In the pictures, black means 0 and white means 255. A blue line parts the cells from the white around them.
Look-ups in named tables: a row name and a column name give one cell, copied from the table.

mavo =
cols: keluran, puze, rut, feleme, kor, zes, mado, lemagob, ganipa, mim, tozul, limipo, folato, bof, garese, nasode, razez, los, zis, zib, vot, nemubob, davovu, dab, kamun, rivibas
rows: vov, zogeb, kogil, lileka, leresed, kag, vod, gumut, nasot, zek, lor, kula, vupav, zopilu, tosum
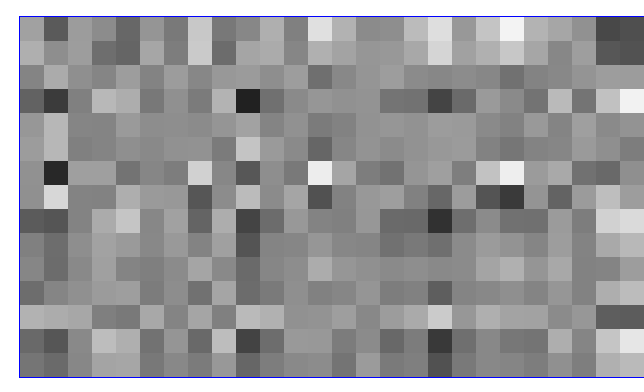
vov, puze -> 90
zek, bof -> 135
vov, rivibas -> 79
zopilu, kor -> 175
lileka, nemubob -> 115
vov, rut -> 156
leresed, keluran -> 151
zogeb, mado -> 125
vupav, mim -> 186
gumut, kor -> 174
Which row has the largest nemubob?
vov

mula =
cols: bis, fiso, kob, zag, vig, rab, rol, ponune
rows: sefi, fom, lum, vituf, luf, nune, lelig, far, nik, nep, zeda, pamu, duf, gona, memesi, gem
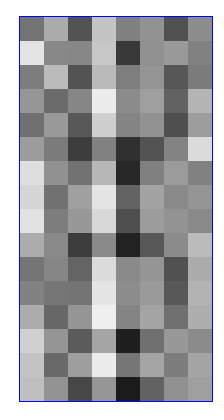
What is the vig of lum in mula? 126
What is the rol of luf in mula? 79
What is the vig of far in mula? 99
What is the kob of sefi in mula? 82
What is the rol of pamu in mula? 88
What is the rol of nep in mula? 139
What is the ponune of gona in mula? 139
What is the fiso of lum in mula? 187
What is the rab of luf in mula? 146
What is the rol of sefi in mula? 81
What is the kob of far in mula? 160
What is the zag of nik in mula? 216
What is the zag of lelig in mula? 183
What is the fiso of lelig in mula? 145
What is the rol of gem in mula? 145
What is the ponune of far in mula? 149

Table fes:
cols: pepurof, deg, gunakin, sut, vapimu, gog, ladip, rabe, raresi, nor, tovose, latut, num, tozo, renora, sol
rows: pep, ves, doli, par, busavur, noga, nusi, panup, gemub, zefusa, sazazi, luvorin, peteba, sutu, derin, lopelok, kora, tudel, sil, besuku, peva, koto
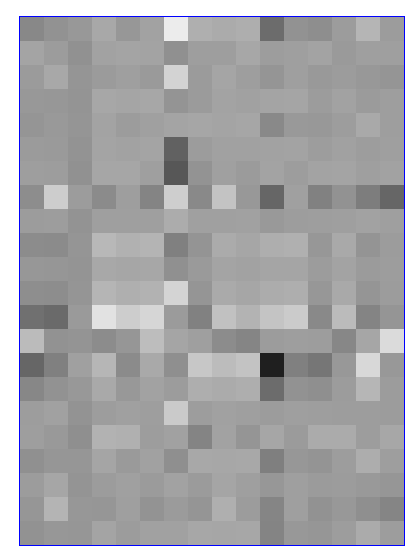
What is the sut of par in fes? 167
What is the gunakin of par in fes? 148
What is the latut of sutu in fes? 158
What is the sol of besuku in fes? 150
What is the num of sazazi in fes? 156
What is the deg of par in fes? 151
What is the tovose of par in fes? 164
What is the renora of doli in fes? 152
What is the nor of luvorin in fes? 166
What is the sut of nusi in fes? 166
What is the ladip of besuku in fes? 162

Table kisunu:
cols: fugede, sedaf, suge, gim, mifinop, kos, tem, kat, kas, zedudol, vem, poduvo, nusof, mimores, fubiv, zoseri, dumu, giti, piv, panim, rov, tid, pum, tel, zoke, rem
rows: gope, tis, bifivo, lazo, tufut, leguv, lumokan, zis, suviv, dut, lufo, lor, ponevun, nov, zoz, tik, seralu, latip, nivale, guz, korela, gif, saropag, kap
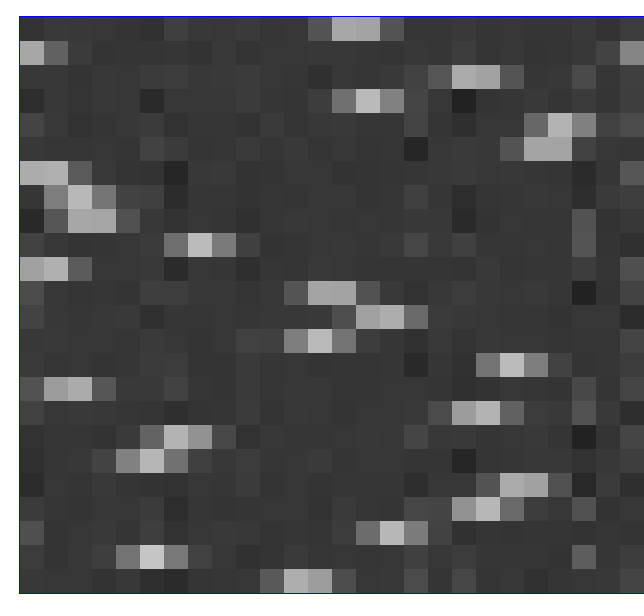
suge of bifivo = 52
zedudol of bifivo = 59
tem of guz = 50
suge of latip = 54
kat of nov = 52
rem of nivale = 62
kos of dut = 59
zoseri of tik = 55
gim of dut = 53
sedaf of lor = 56
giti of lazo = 55
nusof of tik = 56
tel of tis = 56
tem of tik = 66
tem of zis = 44
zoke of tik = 53
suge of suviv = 167
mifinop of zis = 66
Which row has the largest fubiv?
lazo

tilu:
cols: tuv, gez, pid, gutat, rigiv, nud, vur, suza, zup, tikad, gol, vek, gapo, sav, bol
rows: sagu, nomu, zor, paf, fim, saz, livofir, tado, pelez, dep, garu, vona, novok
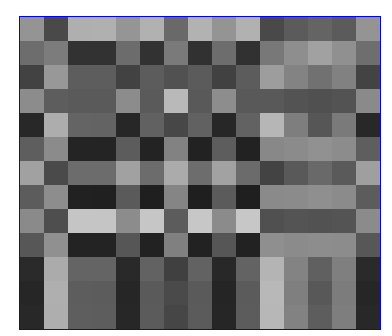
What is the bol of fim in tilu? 40
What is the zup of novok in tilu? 38
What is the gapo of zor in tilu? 113
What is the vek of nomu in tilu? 142
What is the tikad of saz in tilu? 34
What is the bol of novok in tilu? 40
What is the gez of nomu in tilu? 124
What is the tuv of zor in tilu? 66
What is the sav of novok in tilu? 126
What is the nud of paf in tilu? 90
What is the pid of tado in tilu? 33
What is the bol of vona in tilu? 38
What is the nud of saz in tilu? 35
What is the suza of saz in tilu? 34
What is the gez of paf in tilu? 93
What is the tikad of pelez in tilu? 199
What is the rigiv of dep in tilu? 86
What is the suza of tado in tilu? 31
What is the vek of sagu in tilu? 91

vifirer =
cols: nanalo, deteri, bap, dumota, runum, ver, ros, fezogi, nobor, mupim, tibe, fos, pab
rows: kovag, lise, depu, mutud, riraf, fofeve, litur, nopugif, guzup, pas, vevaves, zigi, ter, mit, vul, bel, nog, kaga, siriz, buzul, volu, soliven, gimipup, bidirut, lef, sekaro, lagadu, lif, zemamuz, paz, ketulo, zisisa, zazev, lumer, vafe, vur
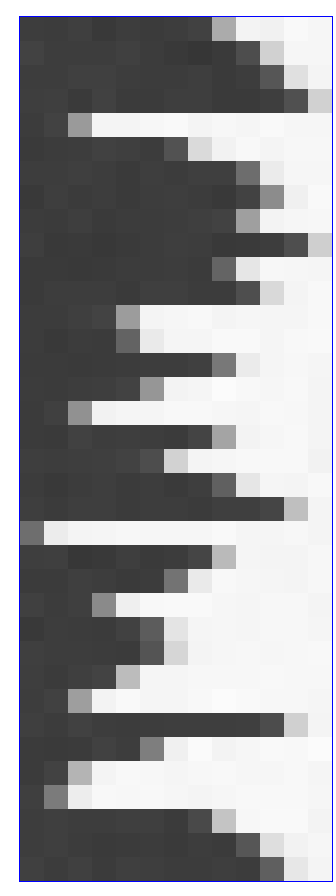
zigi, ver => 63
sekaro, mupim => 245
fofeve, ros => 82
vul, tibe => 245
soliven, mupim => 245
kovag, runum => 61
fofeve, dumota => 65
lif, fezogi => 247
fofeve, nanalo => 58
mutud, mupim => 58
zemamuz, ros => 245

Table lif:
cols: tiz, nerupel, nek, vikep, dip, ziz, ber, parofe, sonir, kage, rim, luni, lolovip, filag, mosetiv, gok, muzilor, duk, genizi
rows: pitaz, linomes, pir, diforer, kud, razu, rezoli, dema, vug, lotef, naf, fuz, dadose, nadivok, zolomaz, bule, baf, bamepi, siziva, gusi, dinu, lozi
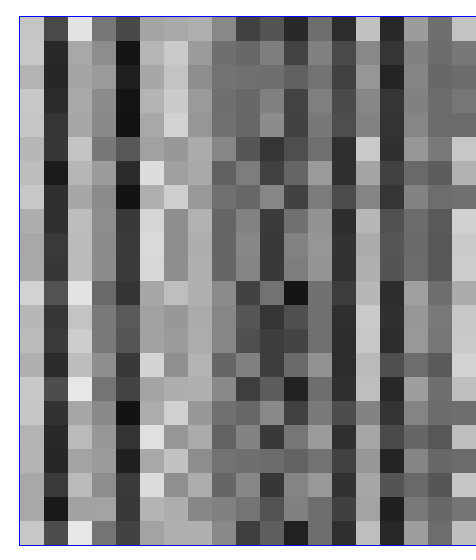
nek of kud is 166
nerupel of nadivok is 58
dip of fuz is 52
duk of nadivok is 118
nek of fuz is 227
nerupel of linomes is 41
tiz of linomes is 200
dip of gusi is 59
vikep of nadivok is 121

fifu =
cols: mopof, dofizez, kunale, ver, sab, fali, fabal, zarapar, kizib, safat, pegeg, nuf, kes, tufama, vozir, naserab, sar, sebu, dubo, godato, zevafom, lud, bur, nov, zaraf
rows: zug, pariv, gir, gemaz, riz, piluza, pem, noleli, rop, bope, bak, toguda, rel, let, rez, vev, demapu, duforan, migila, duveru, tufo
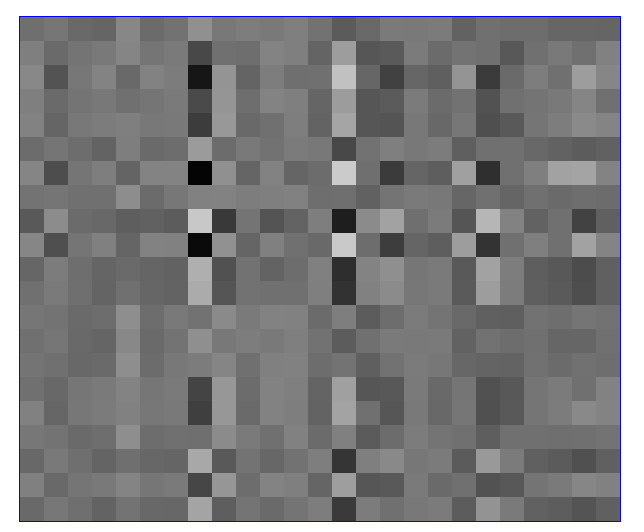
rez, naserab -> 114
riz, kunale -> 120
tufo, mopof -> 105
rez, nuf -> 129
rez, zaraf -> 110
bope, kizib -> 145
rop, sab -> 94
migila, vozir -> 127
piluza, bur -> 98
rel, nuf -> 129
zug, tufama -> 91
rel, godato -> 96
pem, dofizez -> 77
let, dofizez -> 118
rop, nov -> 66
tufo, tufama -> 58
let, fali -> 106
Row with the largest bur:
pem

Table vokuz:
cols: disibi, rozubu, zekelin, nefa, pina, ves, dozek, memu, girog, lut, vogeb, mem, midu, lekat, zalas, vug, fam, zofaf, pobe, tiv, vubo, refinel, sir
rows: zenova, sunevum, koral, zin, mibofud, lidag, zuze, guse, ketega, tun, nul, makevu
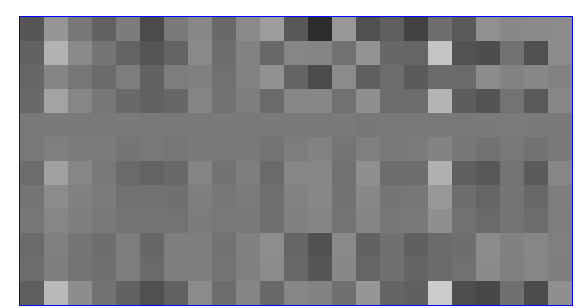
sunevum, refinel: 80
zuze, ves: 99
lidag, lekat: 117
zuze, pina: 106
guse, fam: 119
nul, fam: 100
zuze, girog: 114
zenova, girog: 105
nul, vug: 112
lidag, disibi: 121

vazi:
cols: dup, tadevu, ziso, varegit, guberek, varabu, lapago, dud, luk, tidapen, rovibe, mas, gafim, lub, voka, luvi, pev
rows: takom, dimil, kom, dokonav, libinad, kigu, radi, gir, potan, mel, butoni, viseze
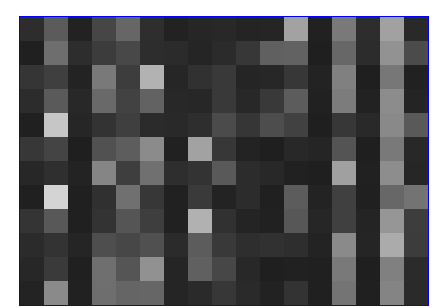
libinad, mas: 65
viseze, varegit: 110
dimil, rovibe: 96
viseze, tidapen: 42
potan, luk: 49
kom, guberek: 61
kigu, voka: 31
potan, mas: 87
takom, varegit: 70
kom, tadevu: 63
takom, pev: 41
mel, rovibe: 49
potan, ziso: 32
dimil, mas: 98
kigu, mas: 40
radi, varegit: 133
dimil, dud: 37
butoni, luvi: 128

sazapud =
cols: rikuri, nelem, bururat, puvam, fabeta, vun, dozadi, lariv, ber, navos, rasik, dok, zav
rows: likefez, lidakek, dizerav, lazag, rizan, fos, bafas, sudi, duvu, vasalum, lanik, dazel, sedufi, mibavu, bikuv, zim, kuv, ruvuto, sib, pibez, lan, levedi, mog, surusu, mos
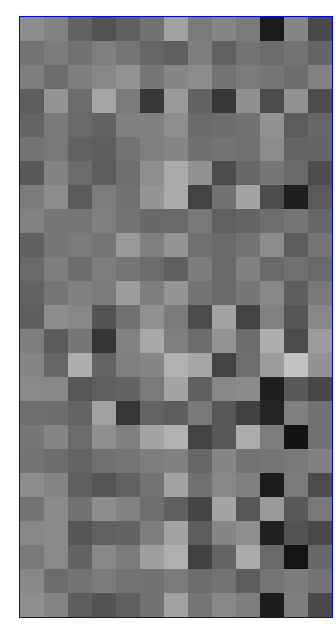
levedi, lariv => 93
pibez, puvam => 85
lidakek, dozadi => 96
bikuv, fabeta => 127
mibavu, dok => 75
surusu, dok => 124
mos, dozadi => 161
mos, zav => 73
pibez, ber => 135
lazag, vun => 56
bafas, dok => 105
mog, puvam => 136
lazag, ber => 55
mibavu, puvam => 53
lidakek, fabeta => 117
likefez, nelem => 130
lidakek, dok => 115
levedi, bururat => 86
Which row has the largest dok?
bikuv

